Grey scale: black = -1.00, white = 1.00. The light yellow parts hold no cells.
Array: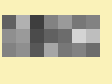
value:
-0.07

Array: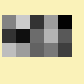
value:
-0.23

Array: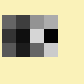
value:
-0.78

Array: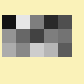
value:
0.61

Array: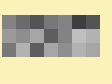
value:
0.11

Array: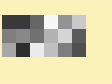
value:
0.50
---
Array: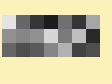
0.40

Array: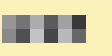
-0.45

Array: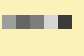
-0.02

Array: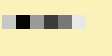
-0.53

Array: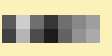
-0.22

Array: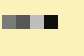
-0.32

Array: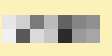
-0.66

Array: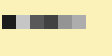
-0.48

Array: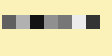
-0.07
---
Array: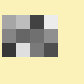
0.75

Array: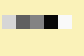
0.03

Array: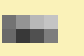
-0.56

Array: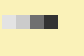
0.59

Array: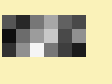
-0.07

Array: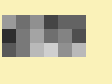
0.62

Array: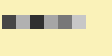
0.30

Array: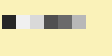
-0.37

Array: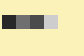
-0.13
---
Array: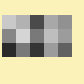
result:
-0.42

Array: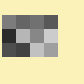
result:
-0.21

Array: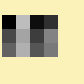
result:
0.48

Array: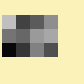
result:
-0.48

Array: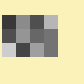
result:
0.09

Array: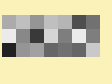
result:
0.42

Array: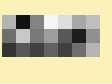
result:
0.74

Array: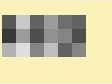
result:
0.22

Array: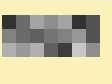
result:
0.29

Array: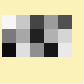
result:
-0.46
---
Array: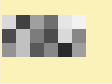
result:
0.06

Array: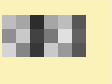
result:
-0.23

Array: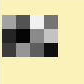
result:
0.53

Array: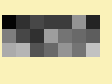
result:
-0.27

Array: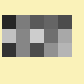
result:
0.32

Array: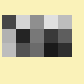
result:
-0.26
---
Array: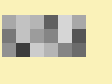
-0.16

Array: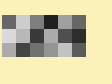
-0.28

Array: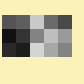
0.03

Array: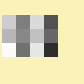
-0.64

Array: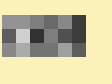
-0.27

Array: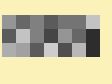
-0.65

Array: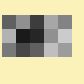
0.22

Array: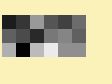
0.12

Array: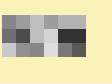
-0.31
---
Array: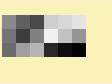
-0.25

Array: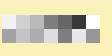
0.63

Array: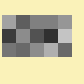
-0.26

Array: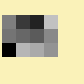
-0.55

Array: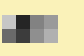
-0.71

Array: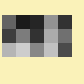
-0.80
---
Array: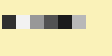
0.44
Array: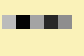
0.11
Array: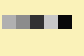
-0.93
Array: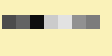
-0.03
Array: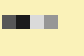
0.18
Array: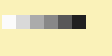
-0.75
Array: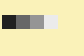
0.84
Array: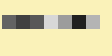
0.41
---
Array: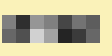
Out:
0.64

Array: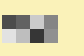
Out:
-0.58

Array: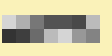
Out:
-0.16

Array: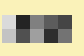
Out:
0.25

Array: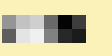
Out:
0.88

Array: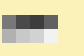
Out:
0.65

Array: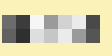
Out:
0.74

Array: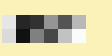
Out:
0.00
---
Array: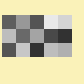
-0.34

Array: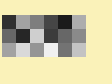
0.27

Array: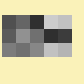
-0.03

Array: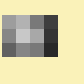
-0.24

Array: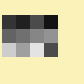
0.61

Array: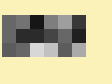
-0.28

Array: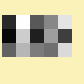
-0.23

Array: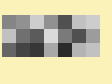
-0.21

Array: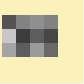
0.29

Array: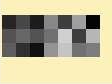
-0.27
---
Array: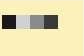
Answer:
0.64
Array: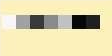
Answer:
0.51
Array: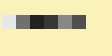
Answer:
-0.57
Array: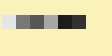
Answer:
0.31
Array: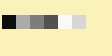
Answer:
-0.36
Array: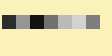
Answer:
0.46
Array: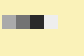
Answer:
-0.10
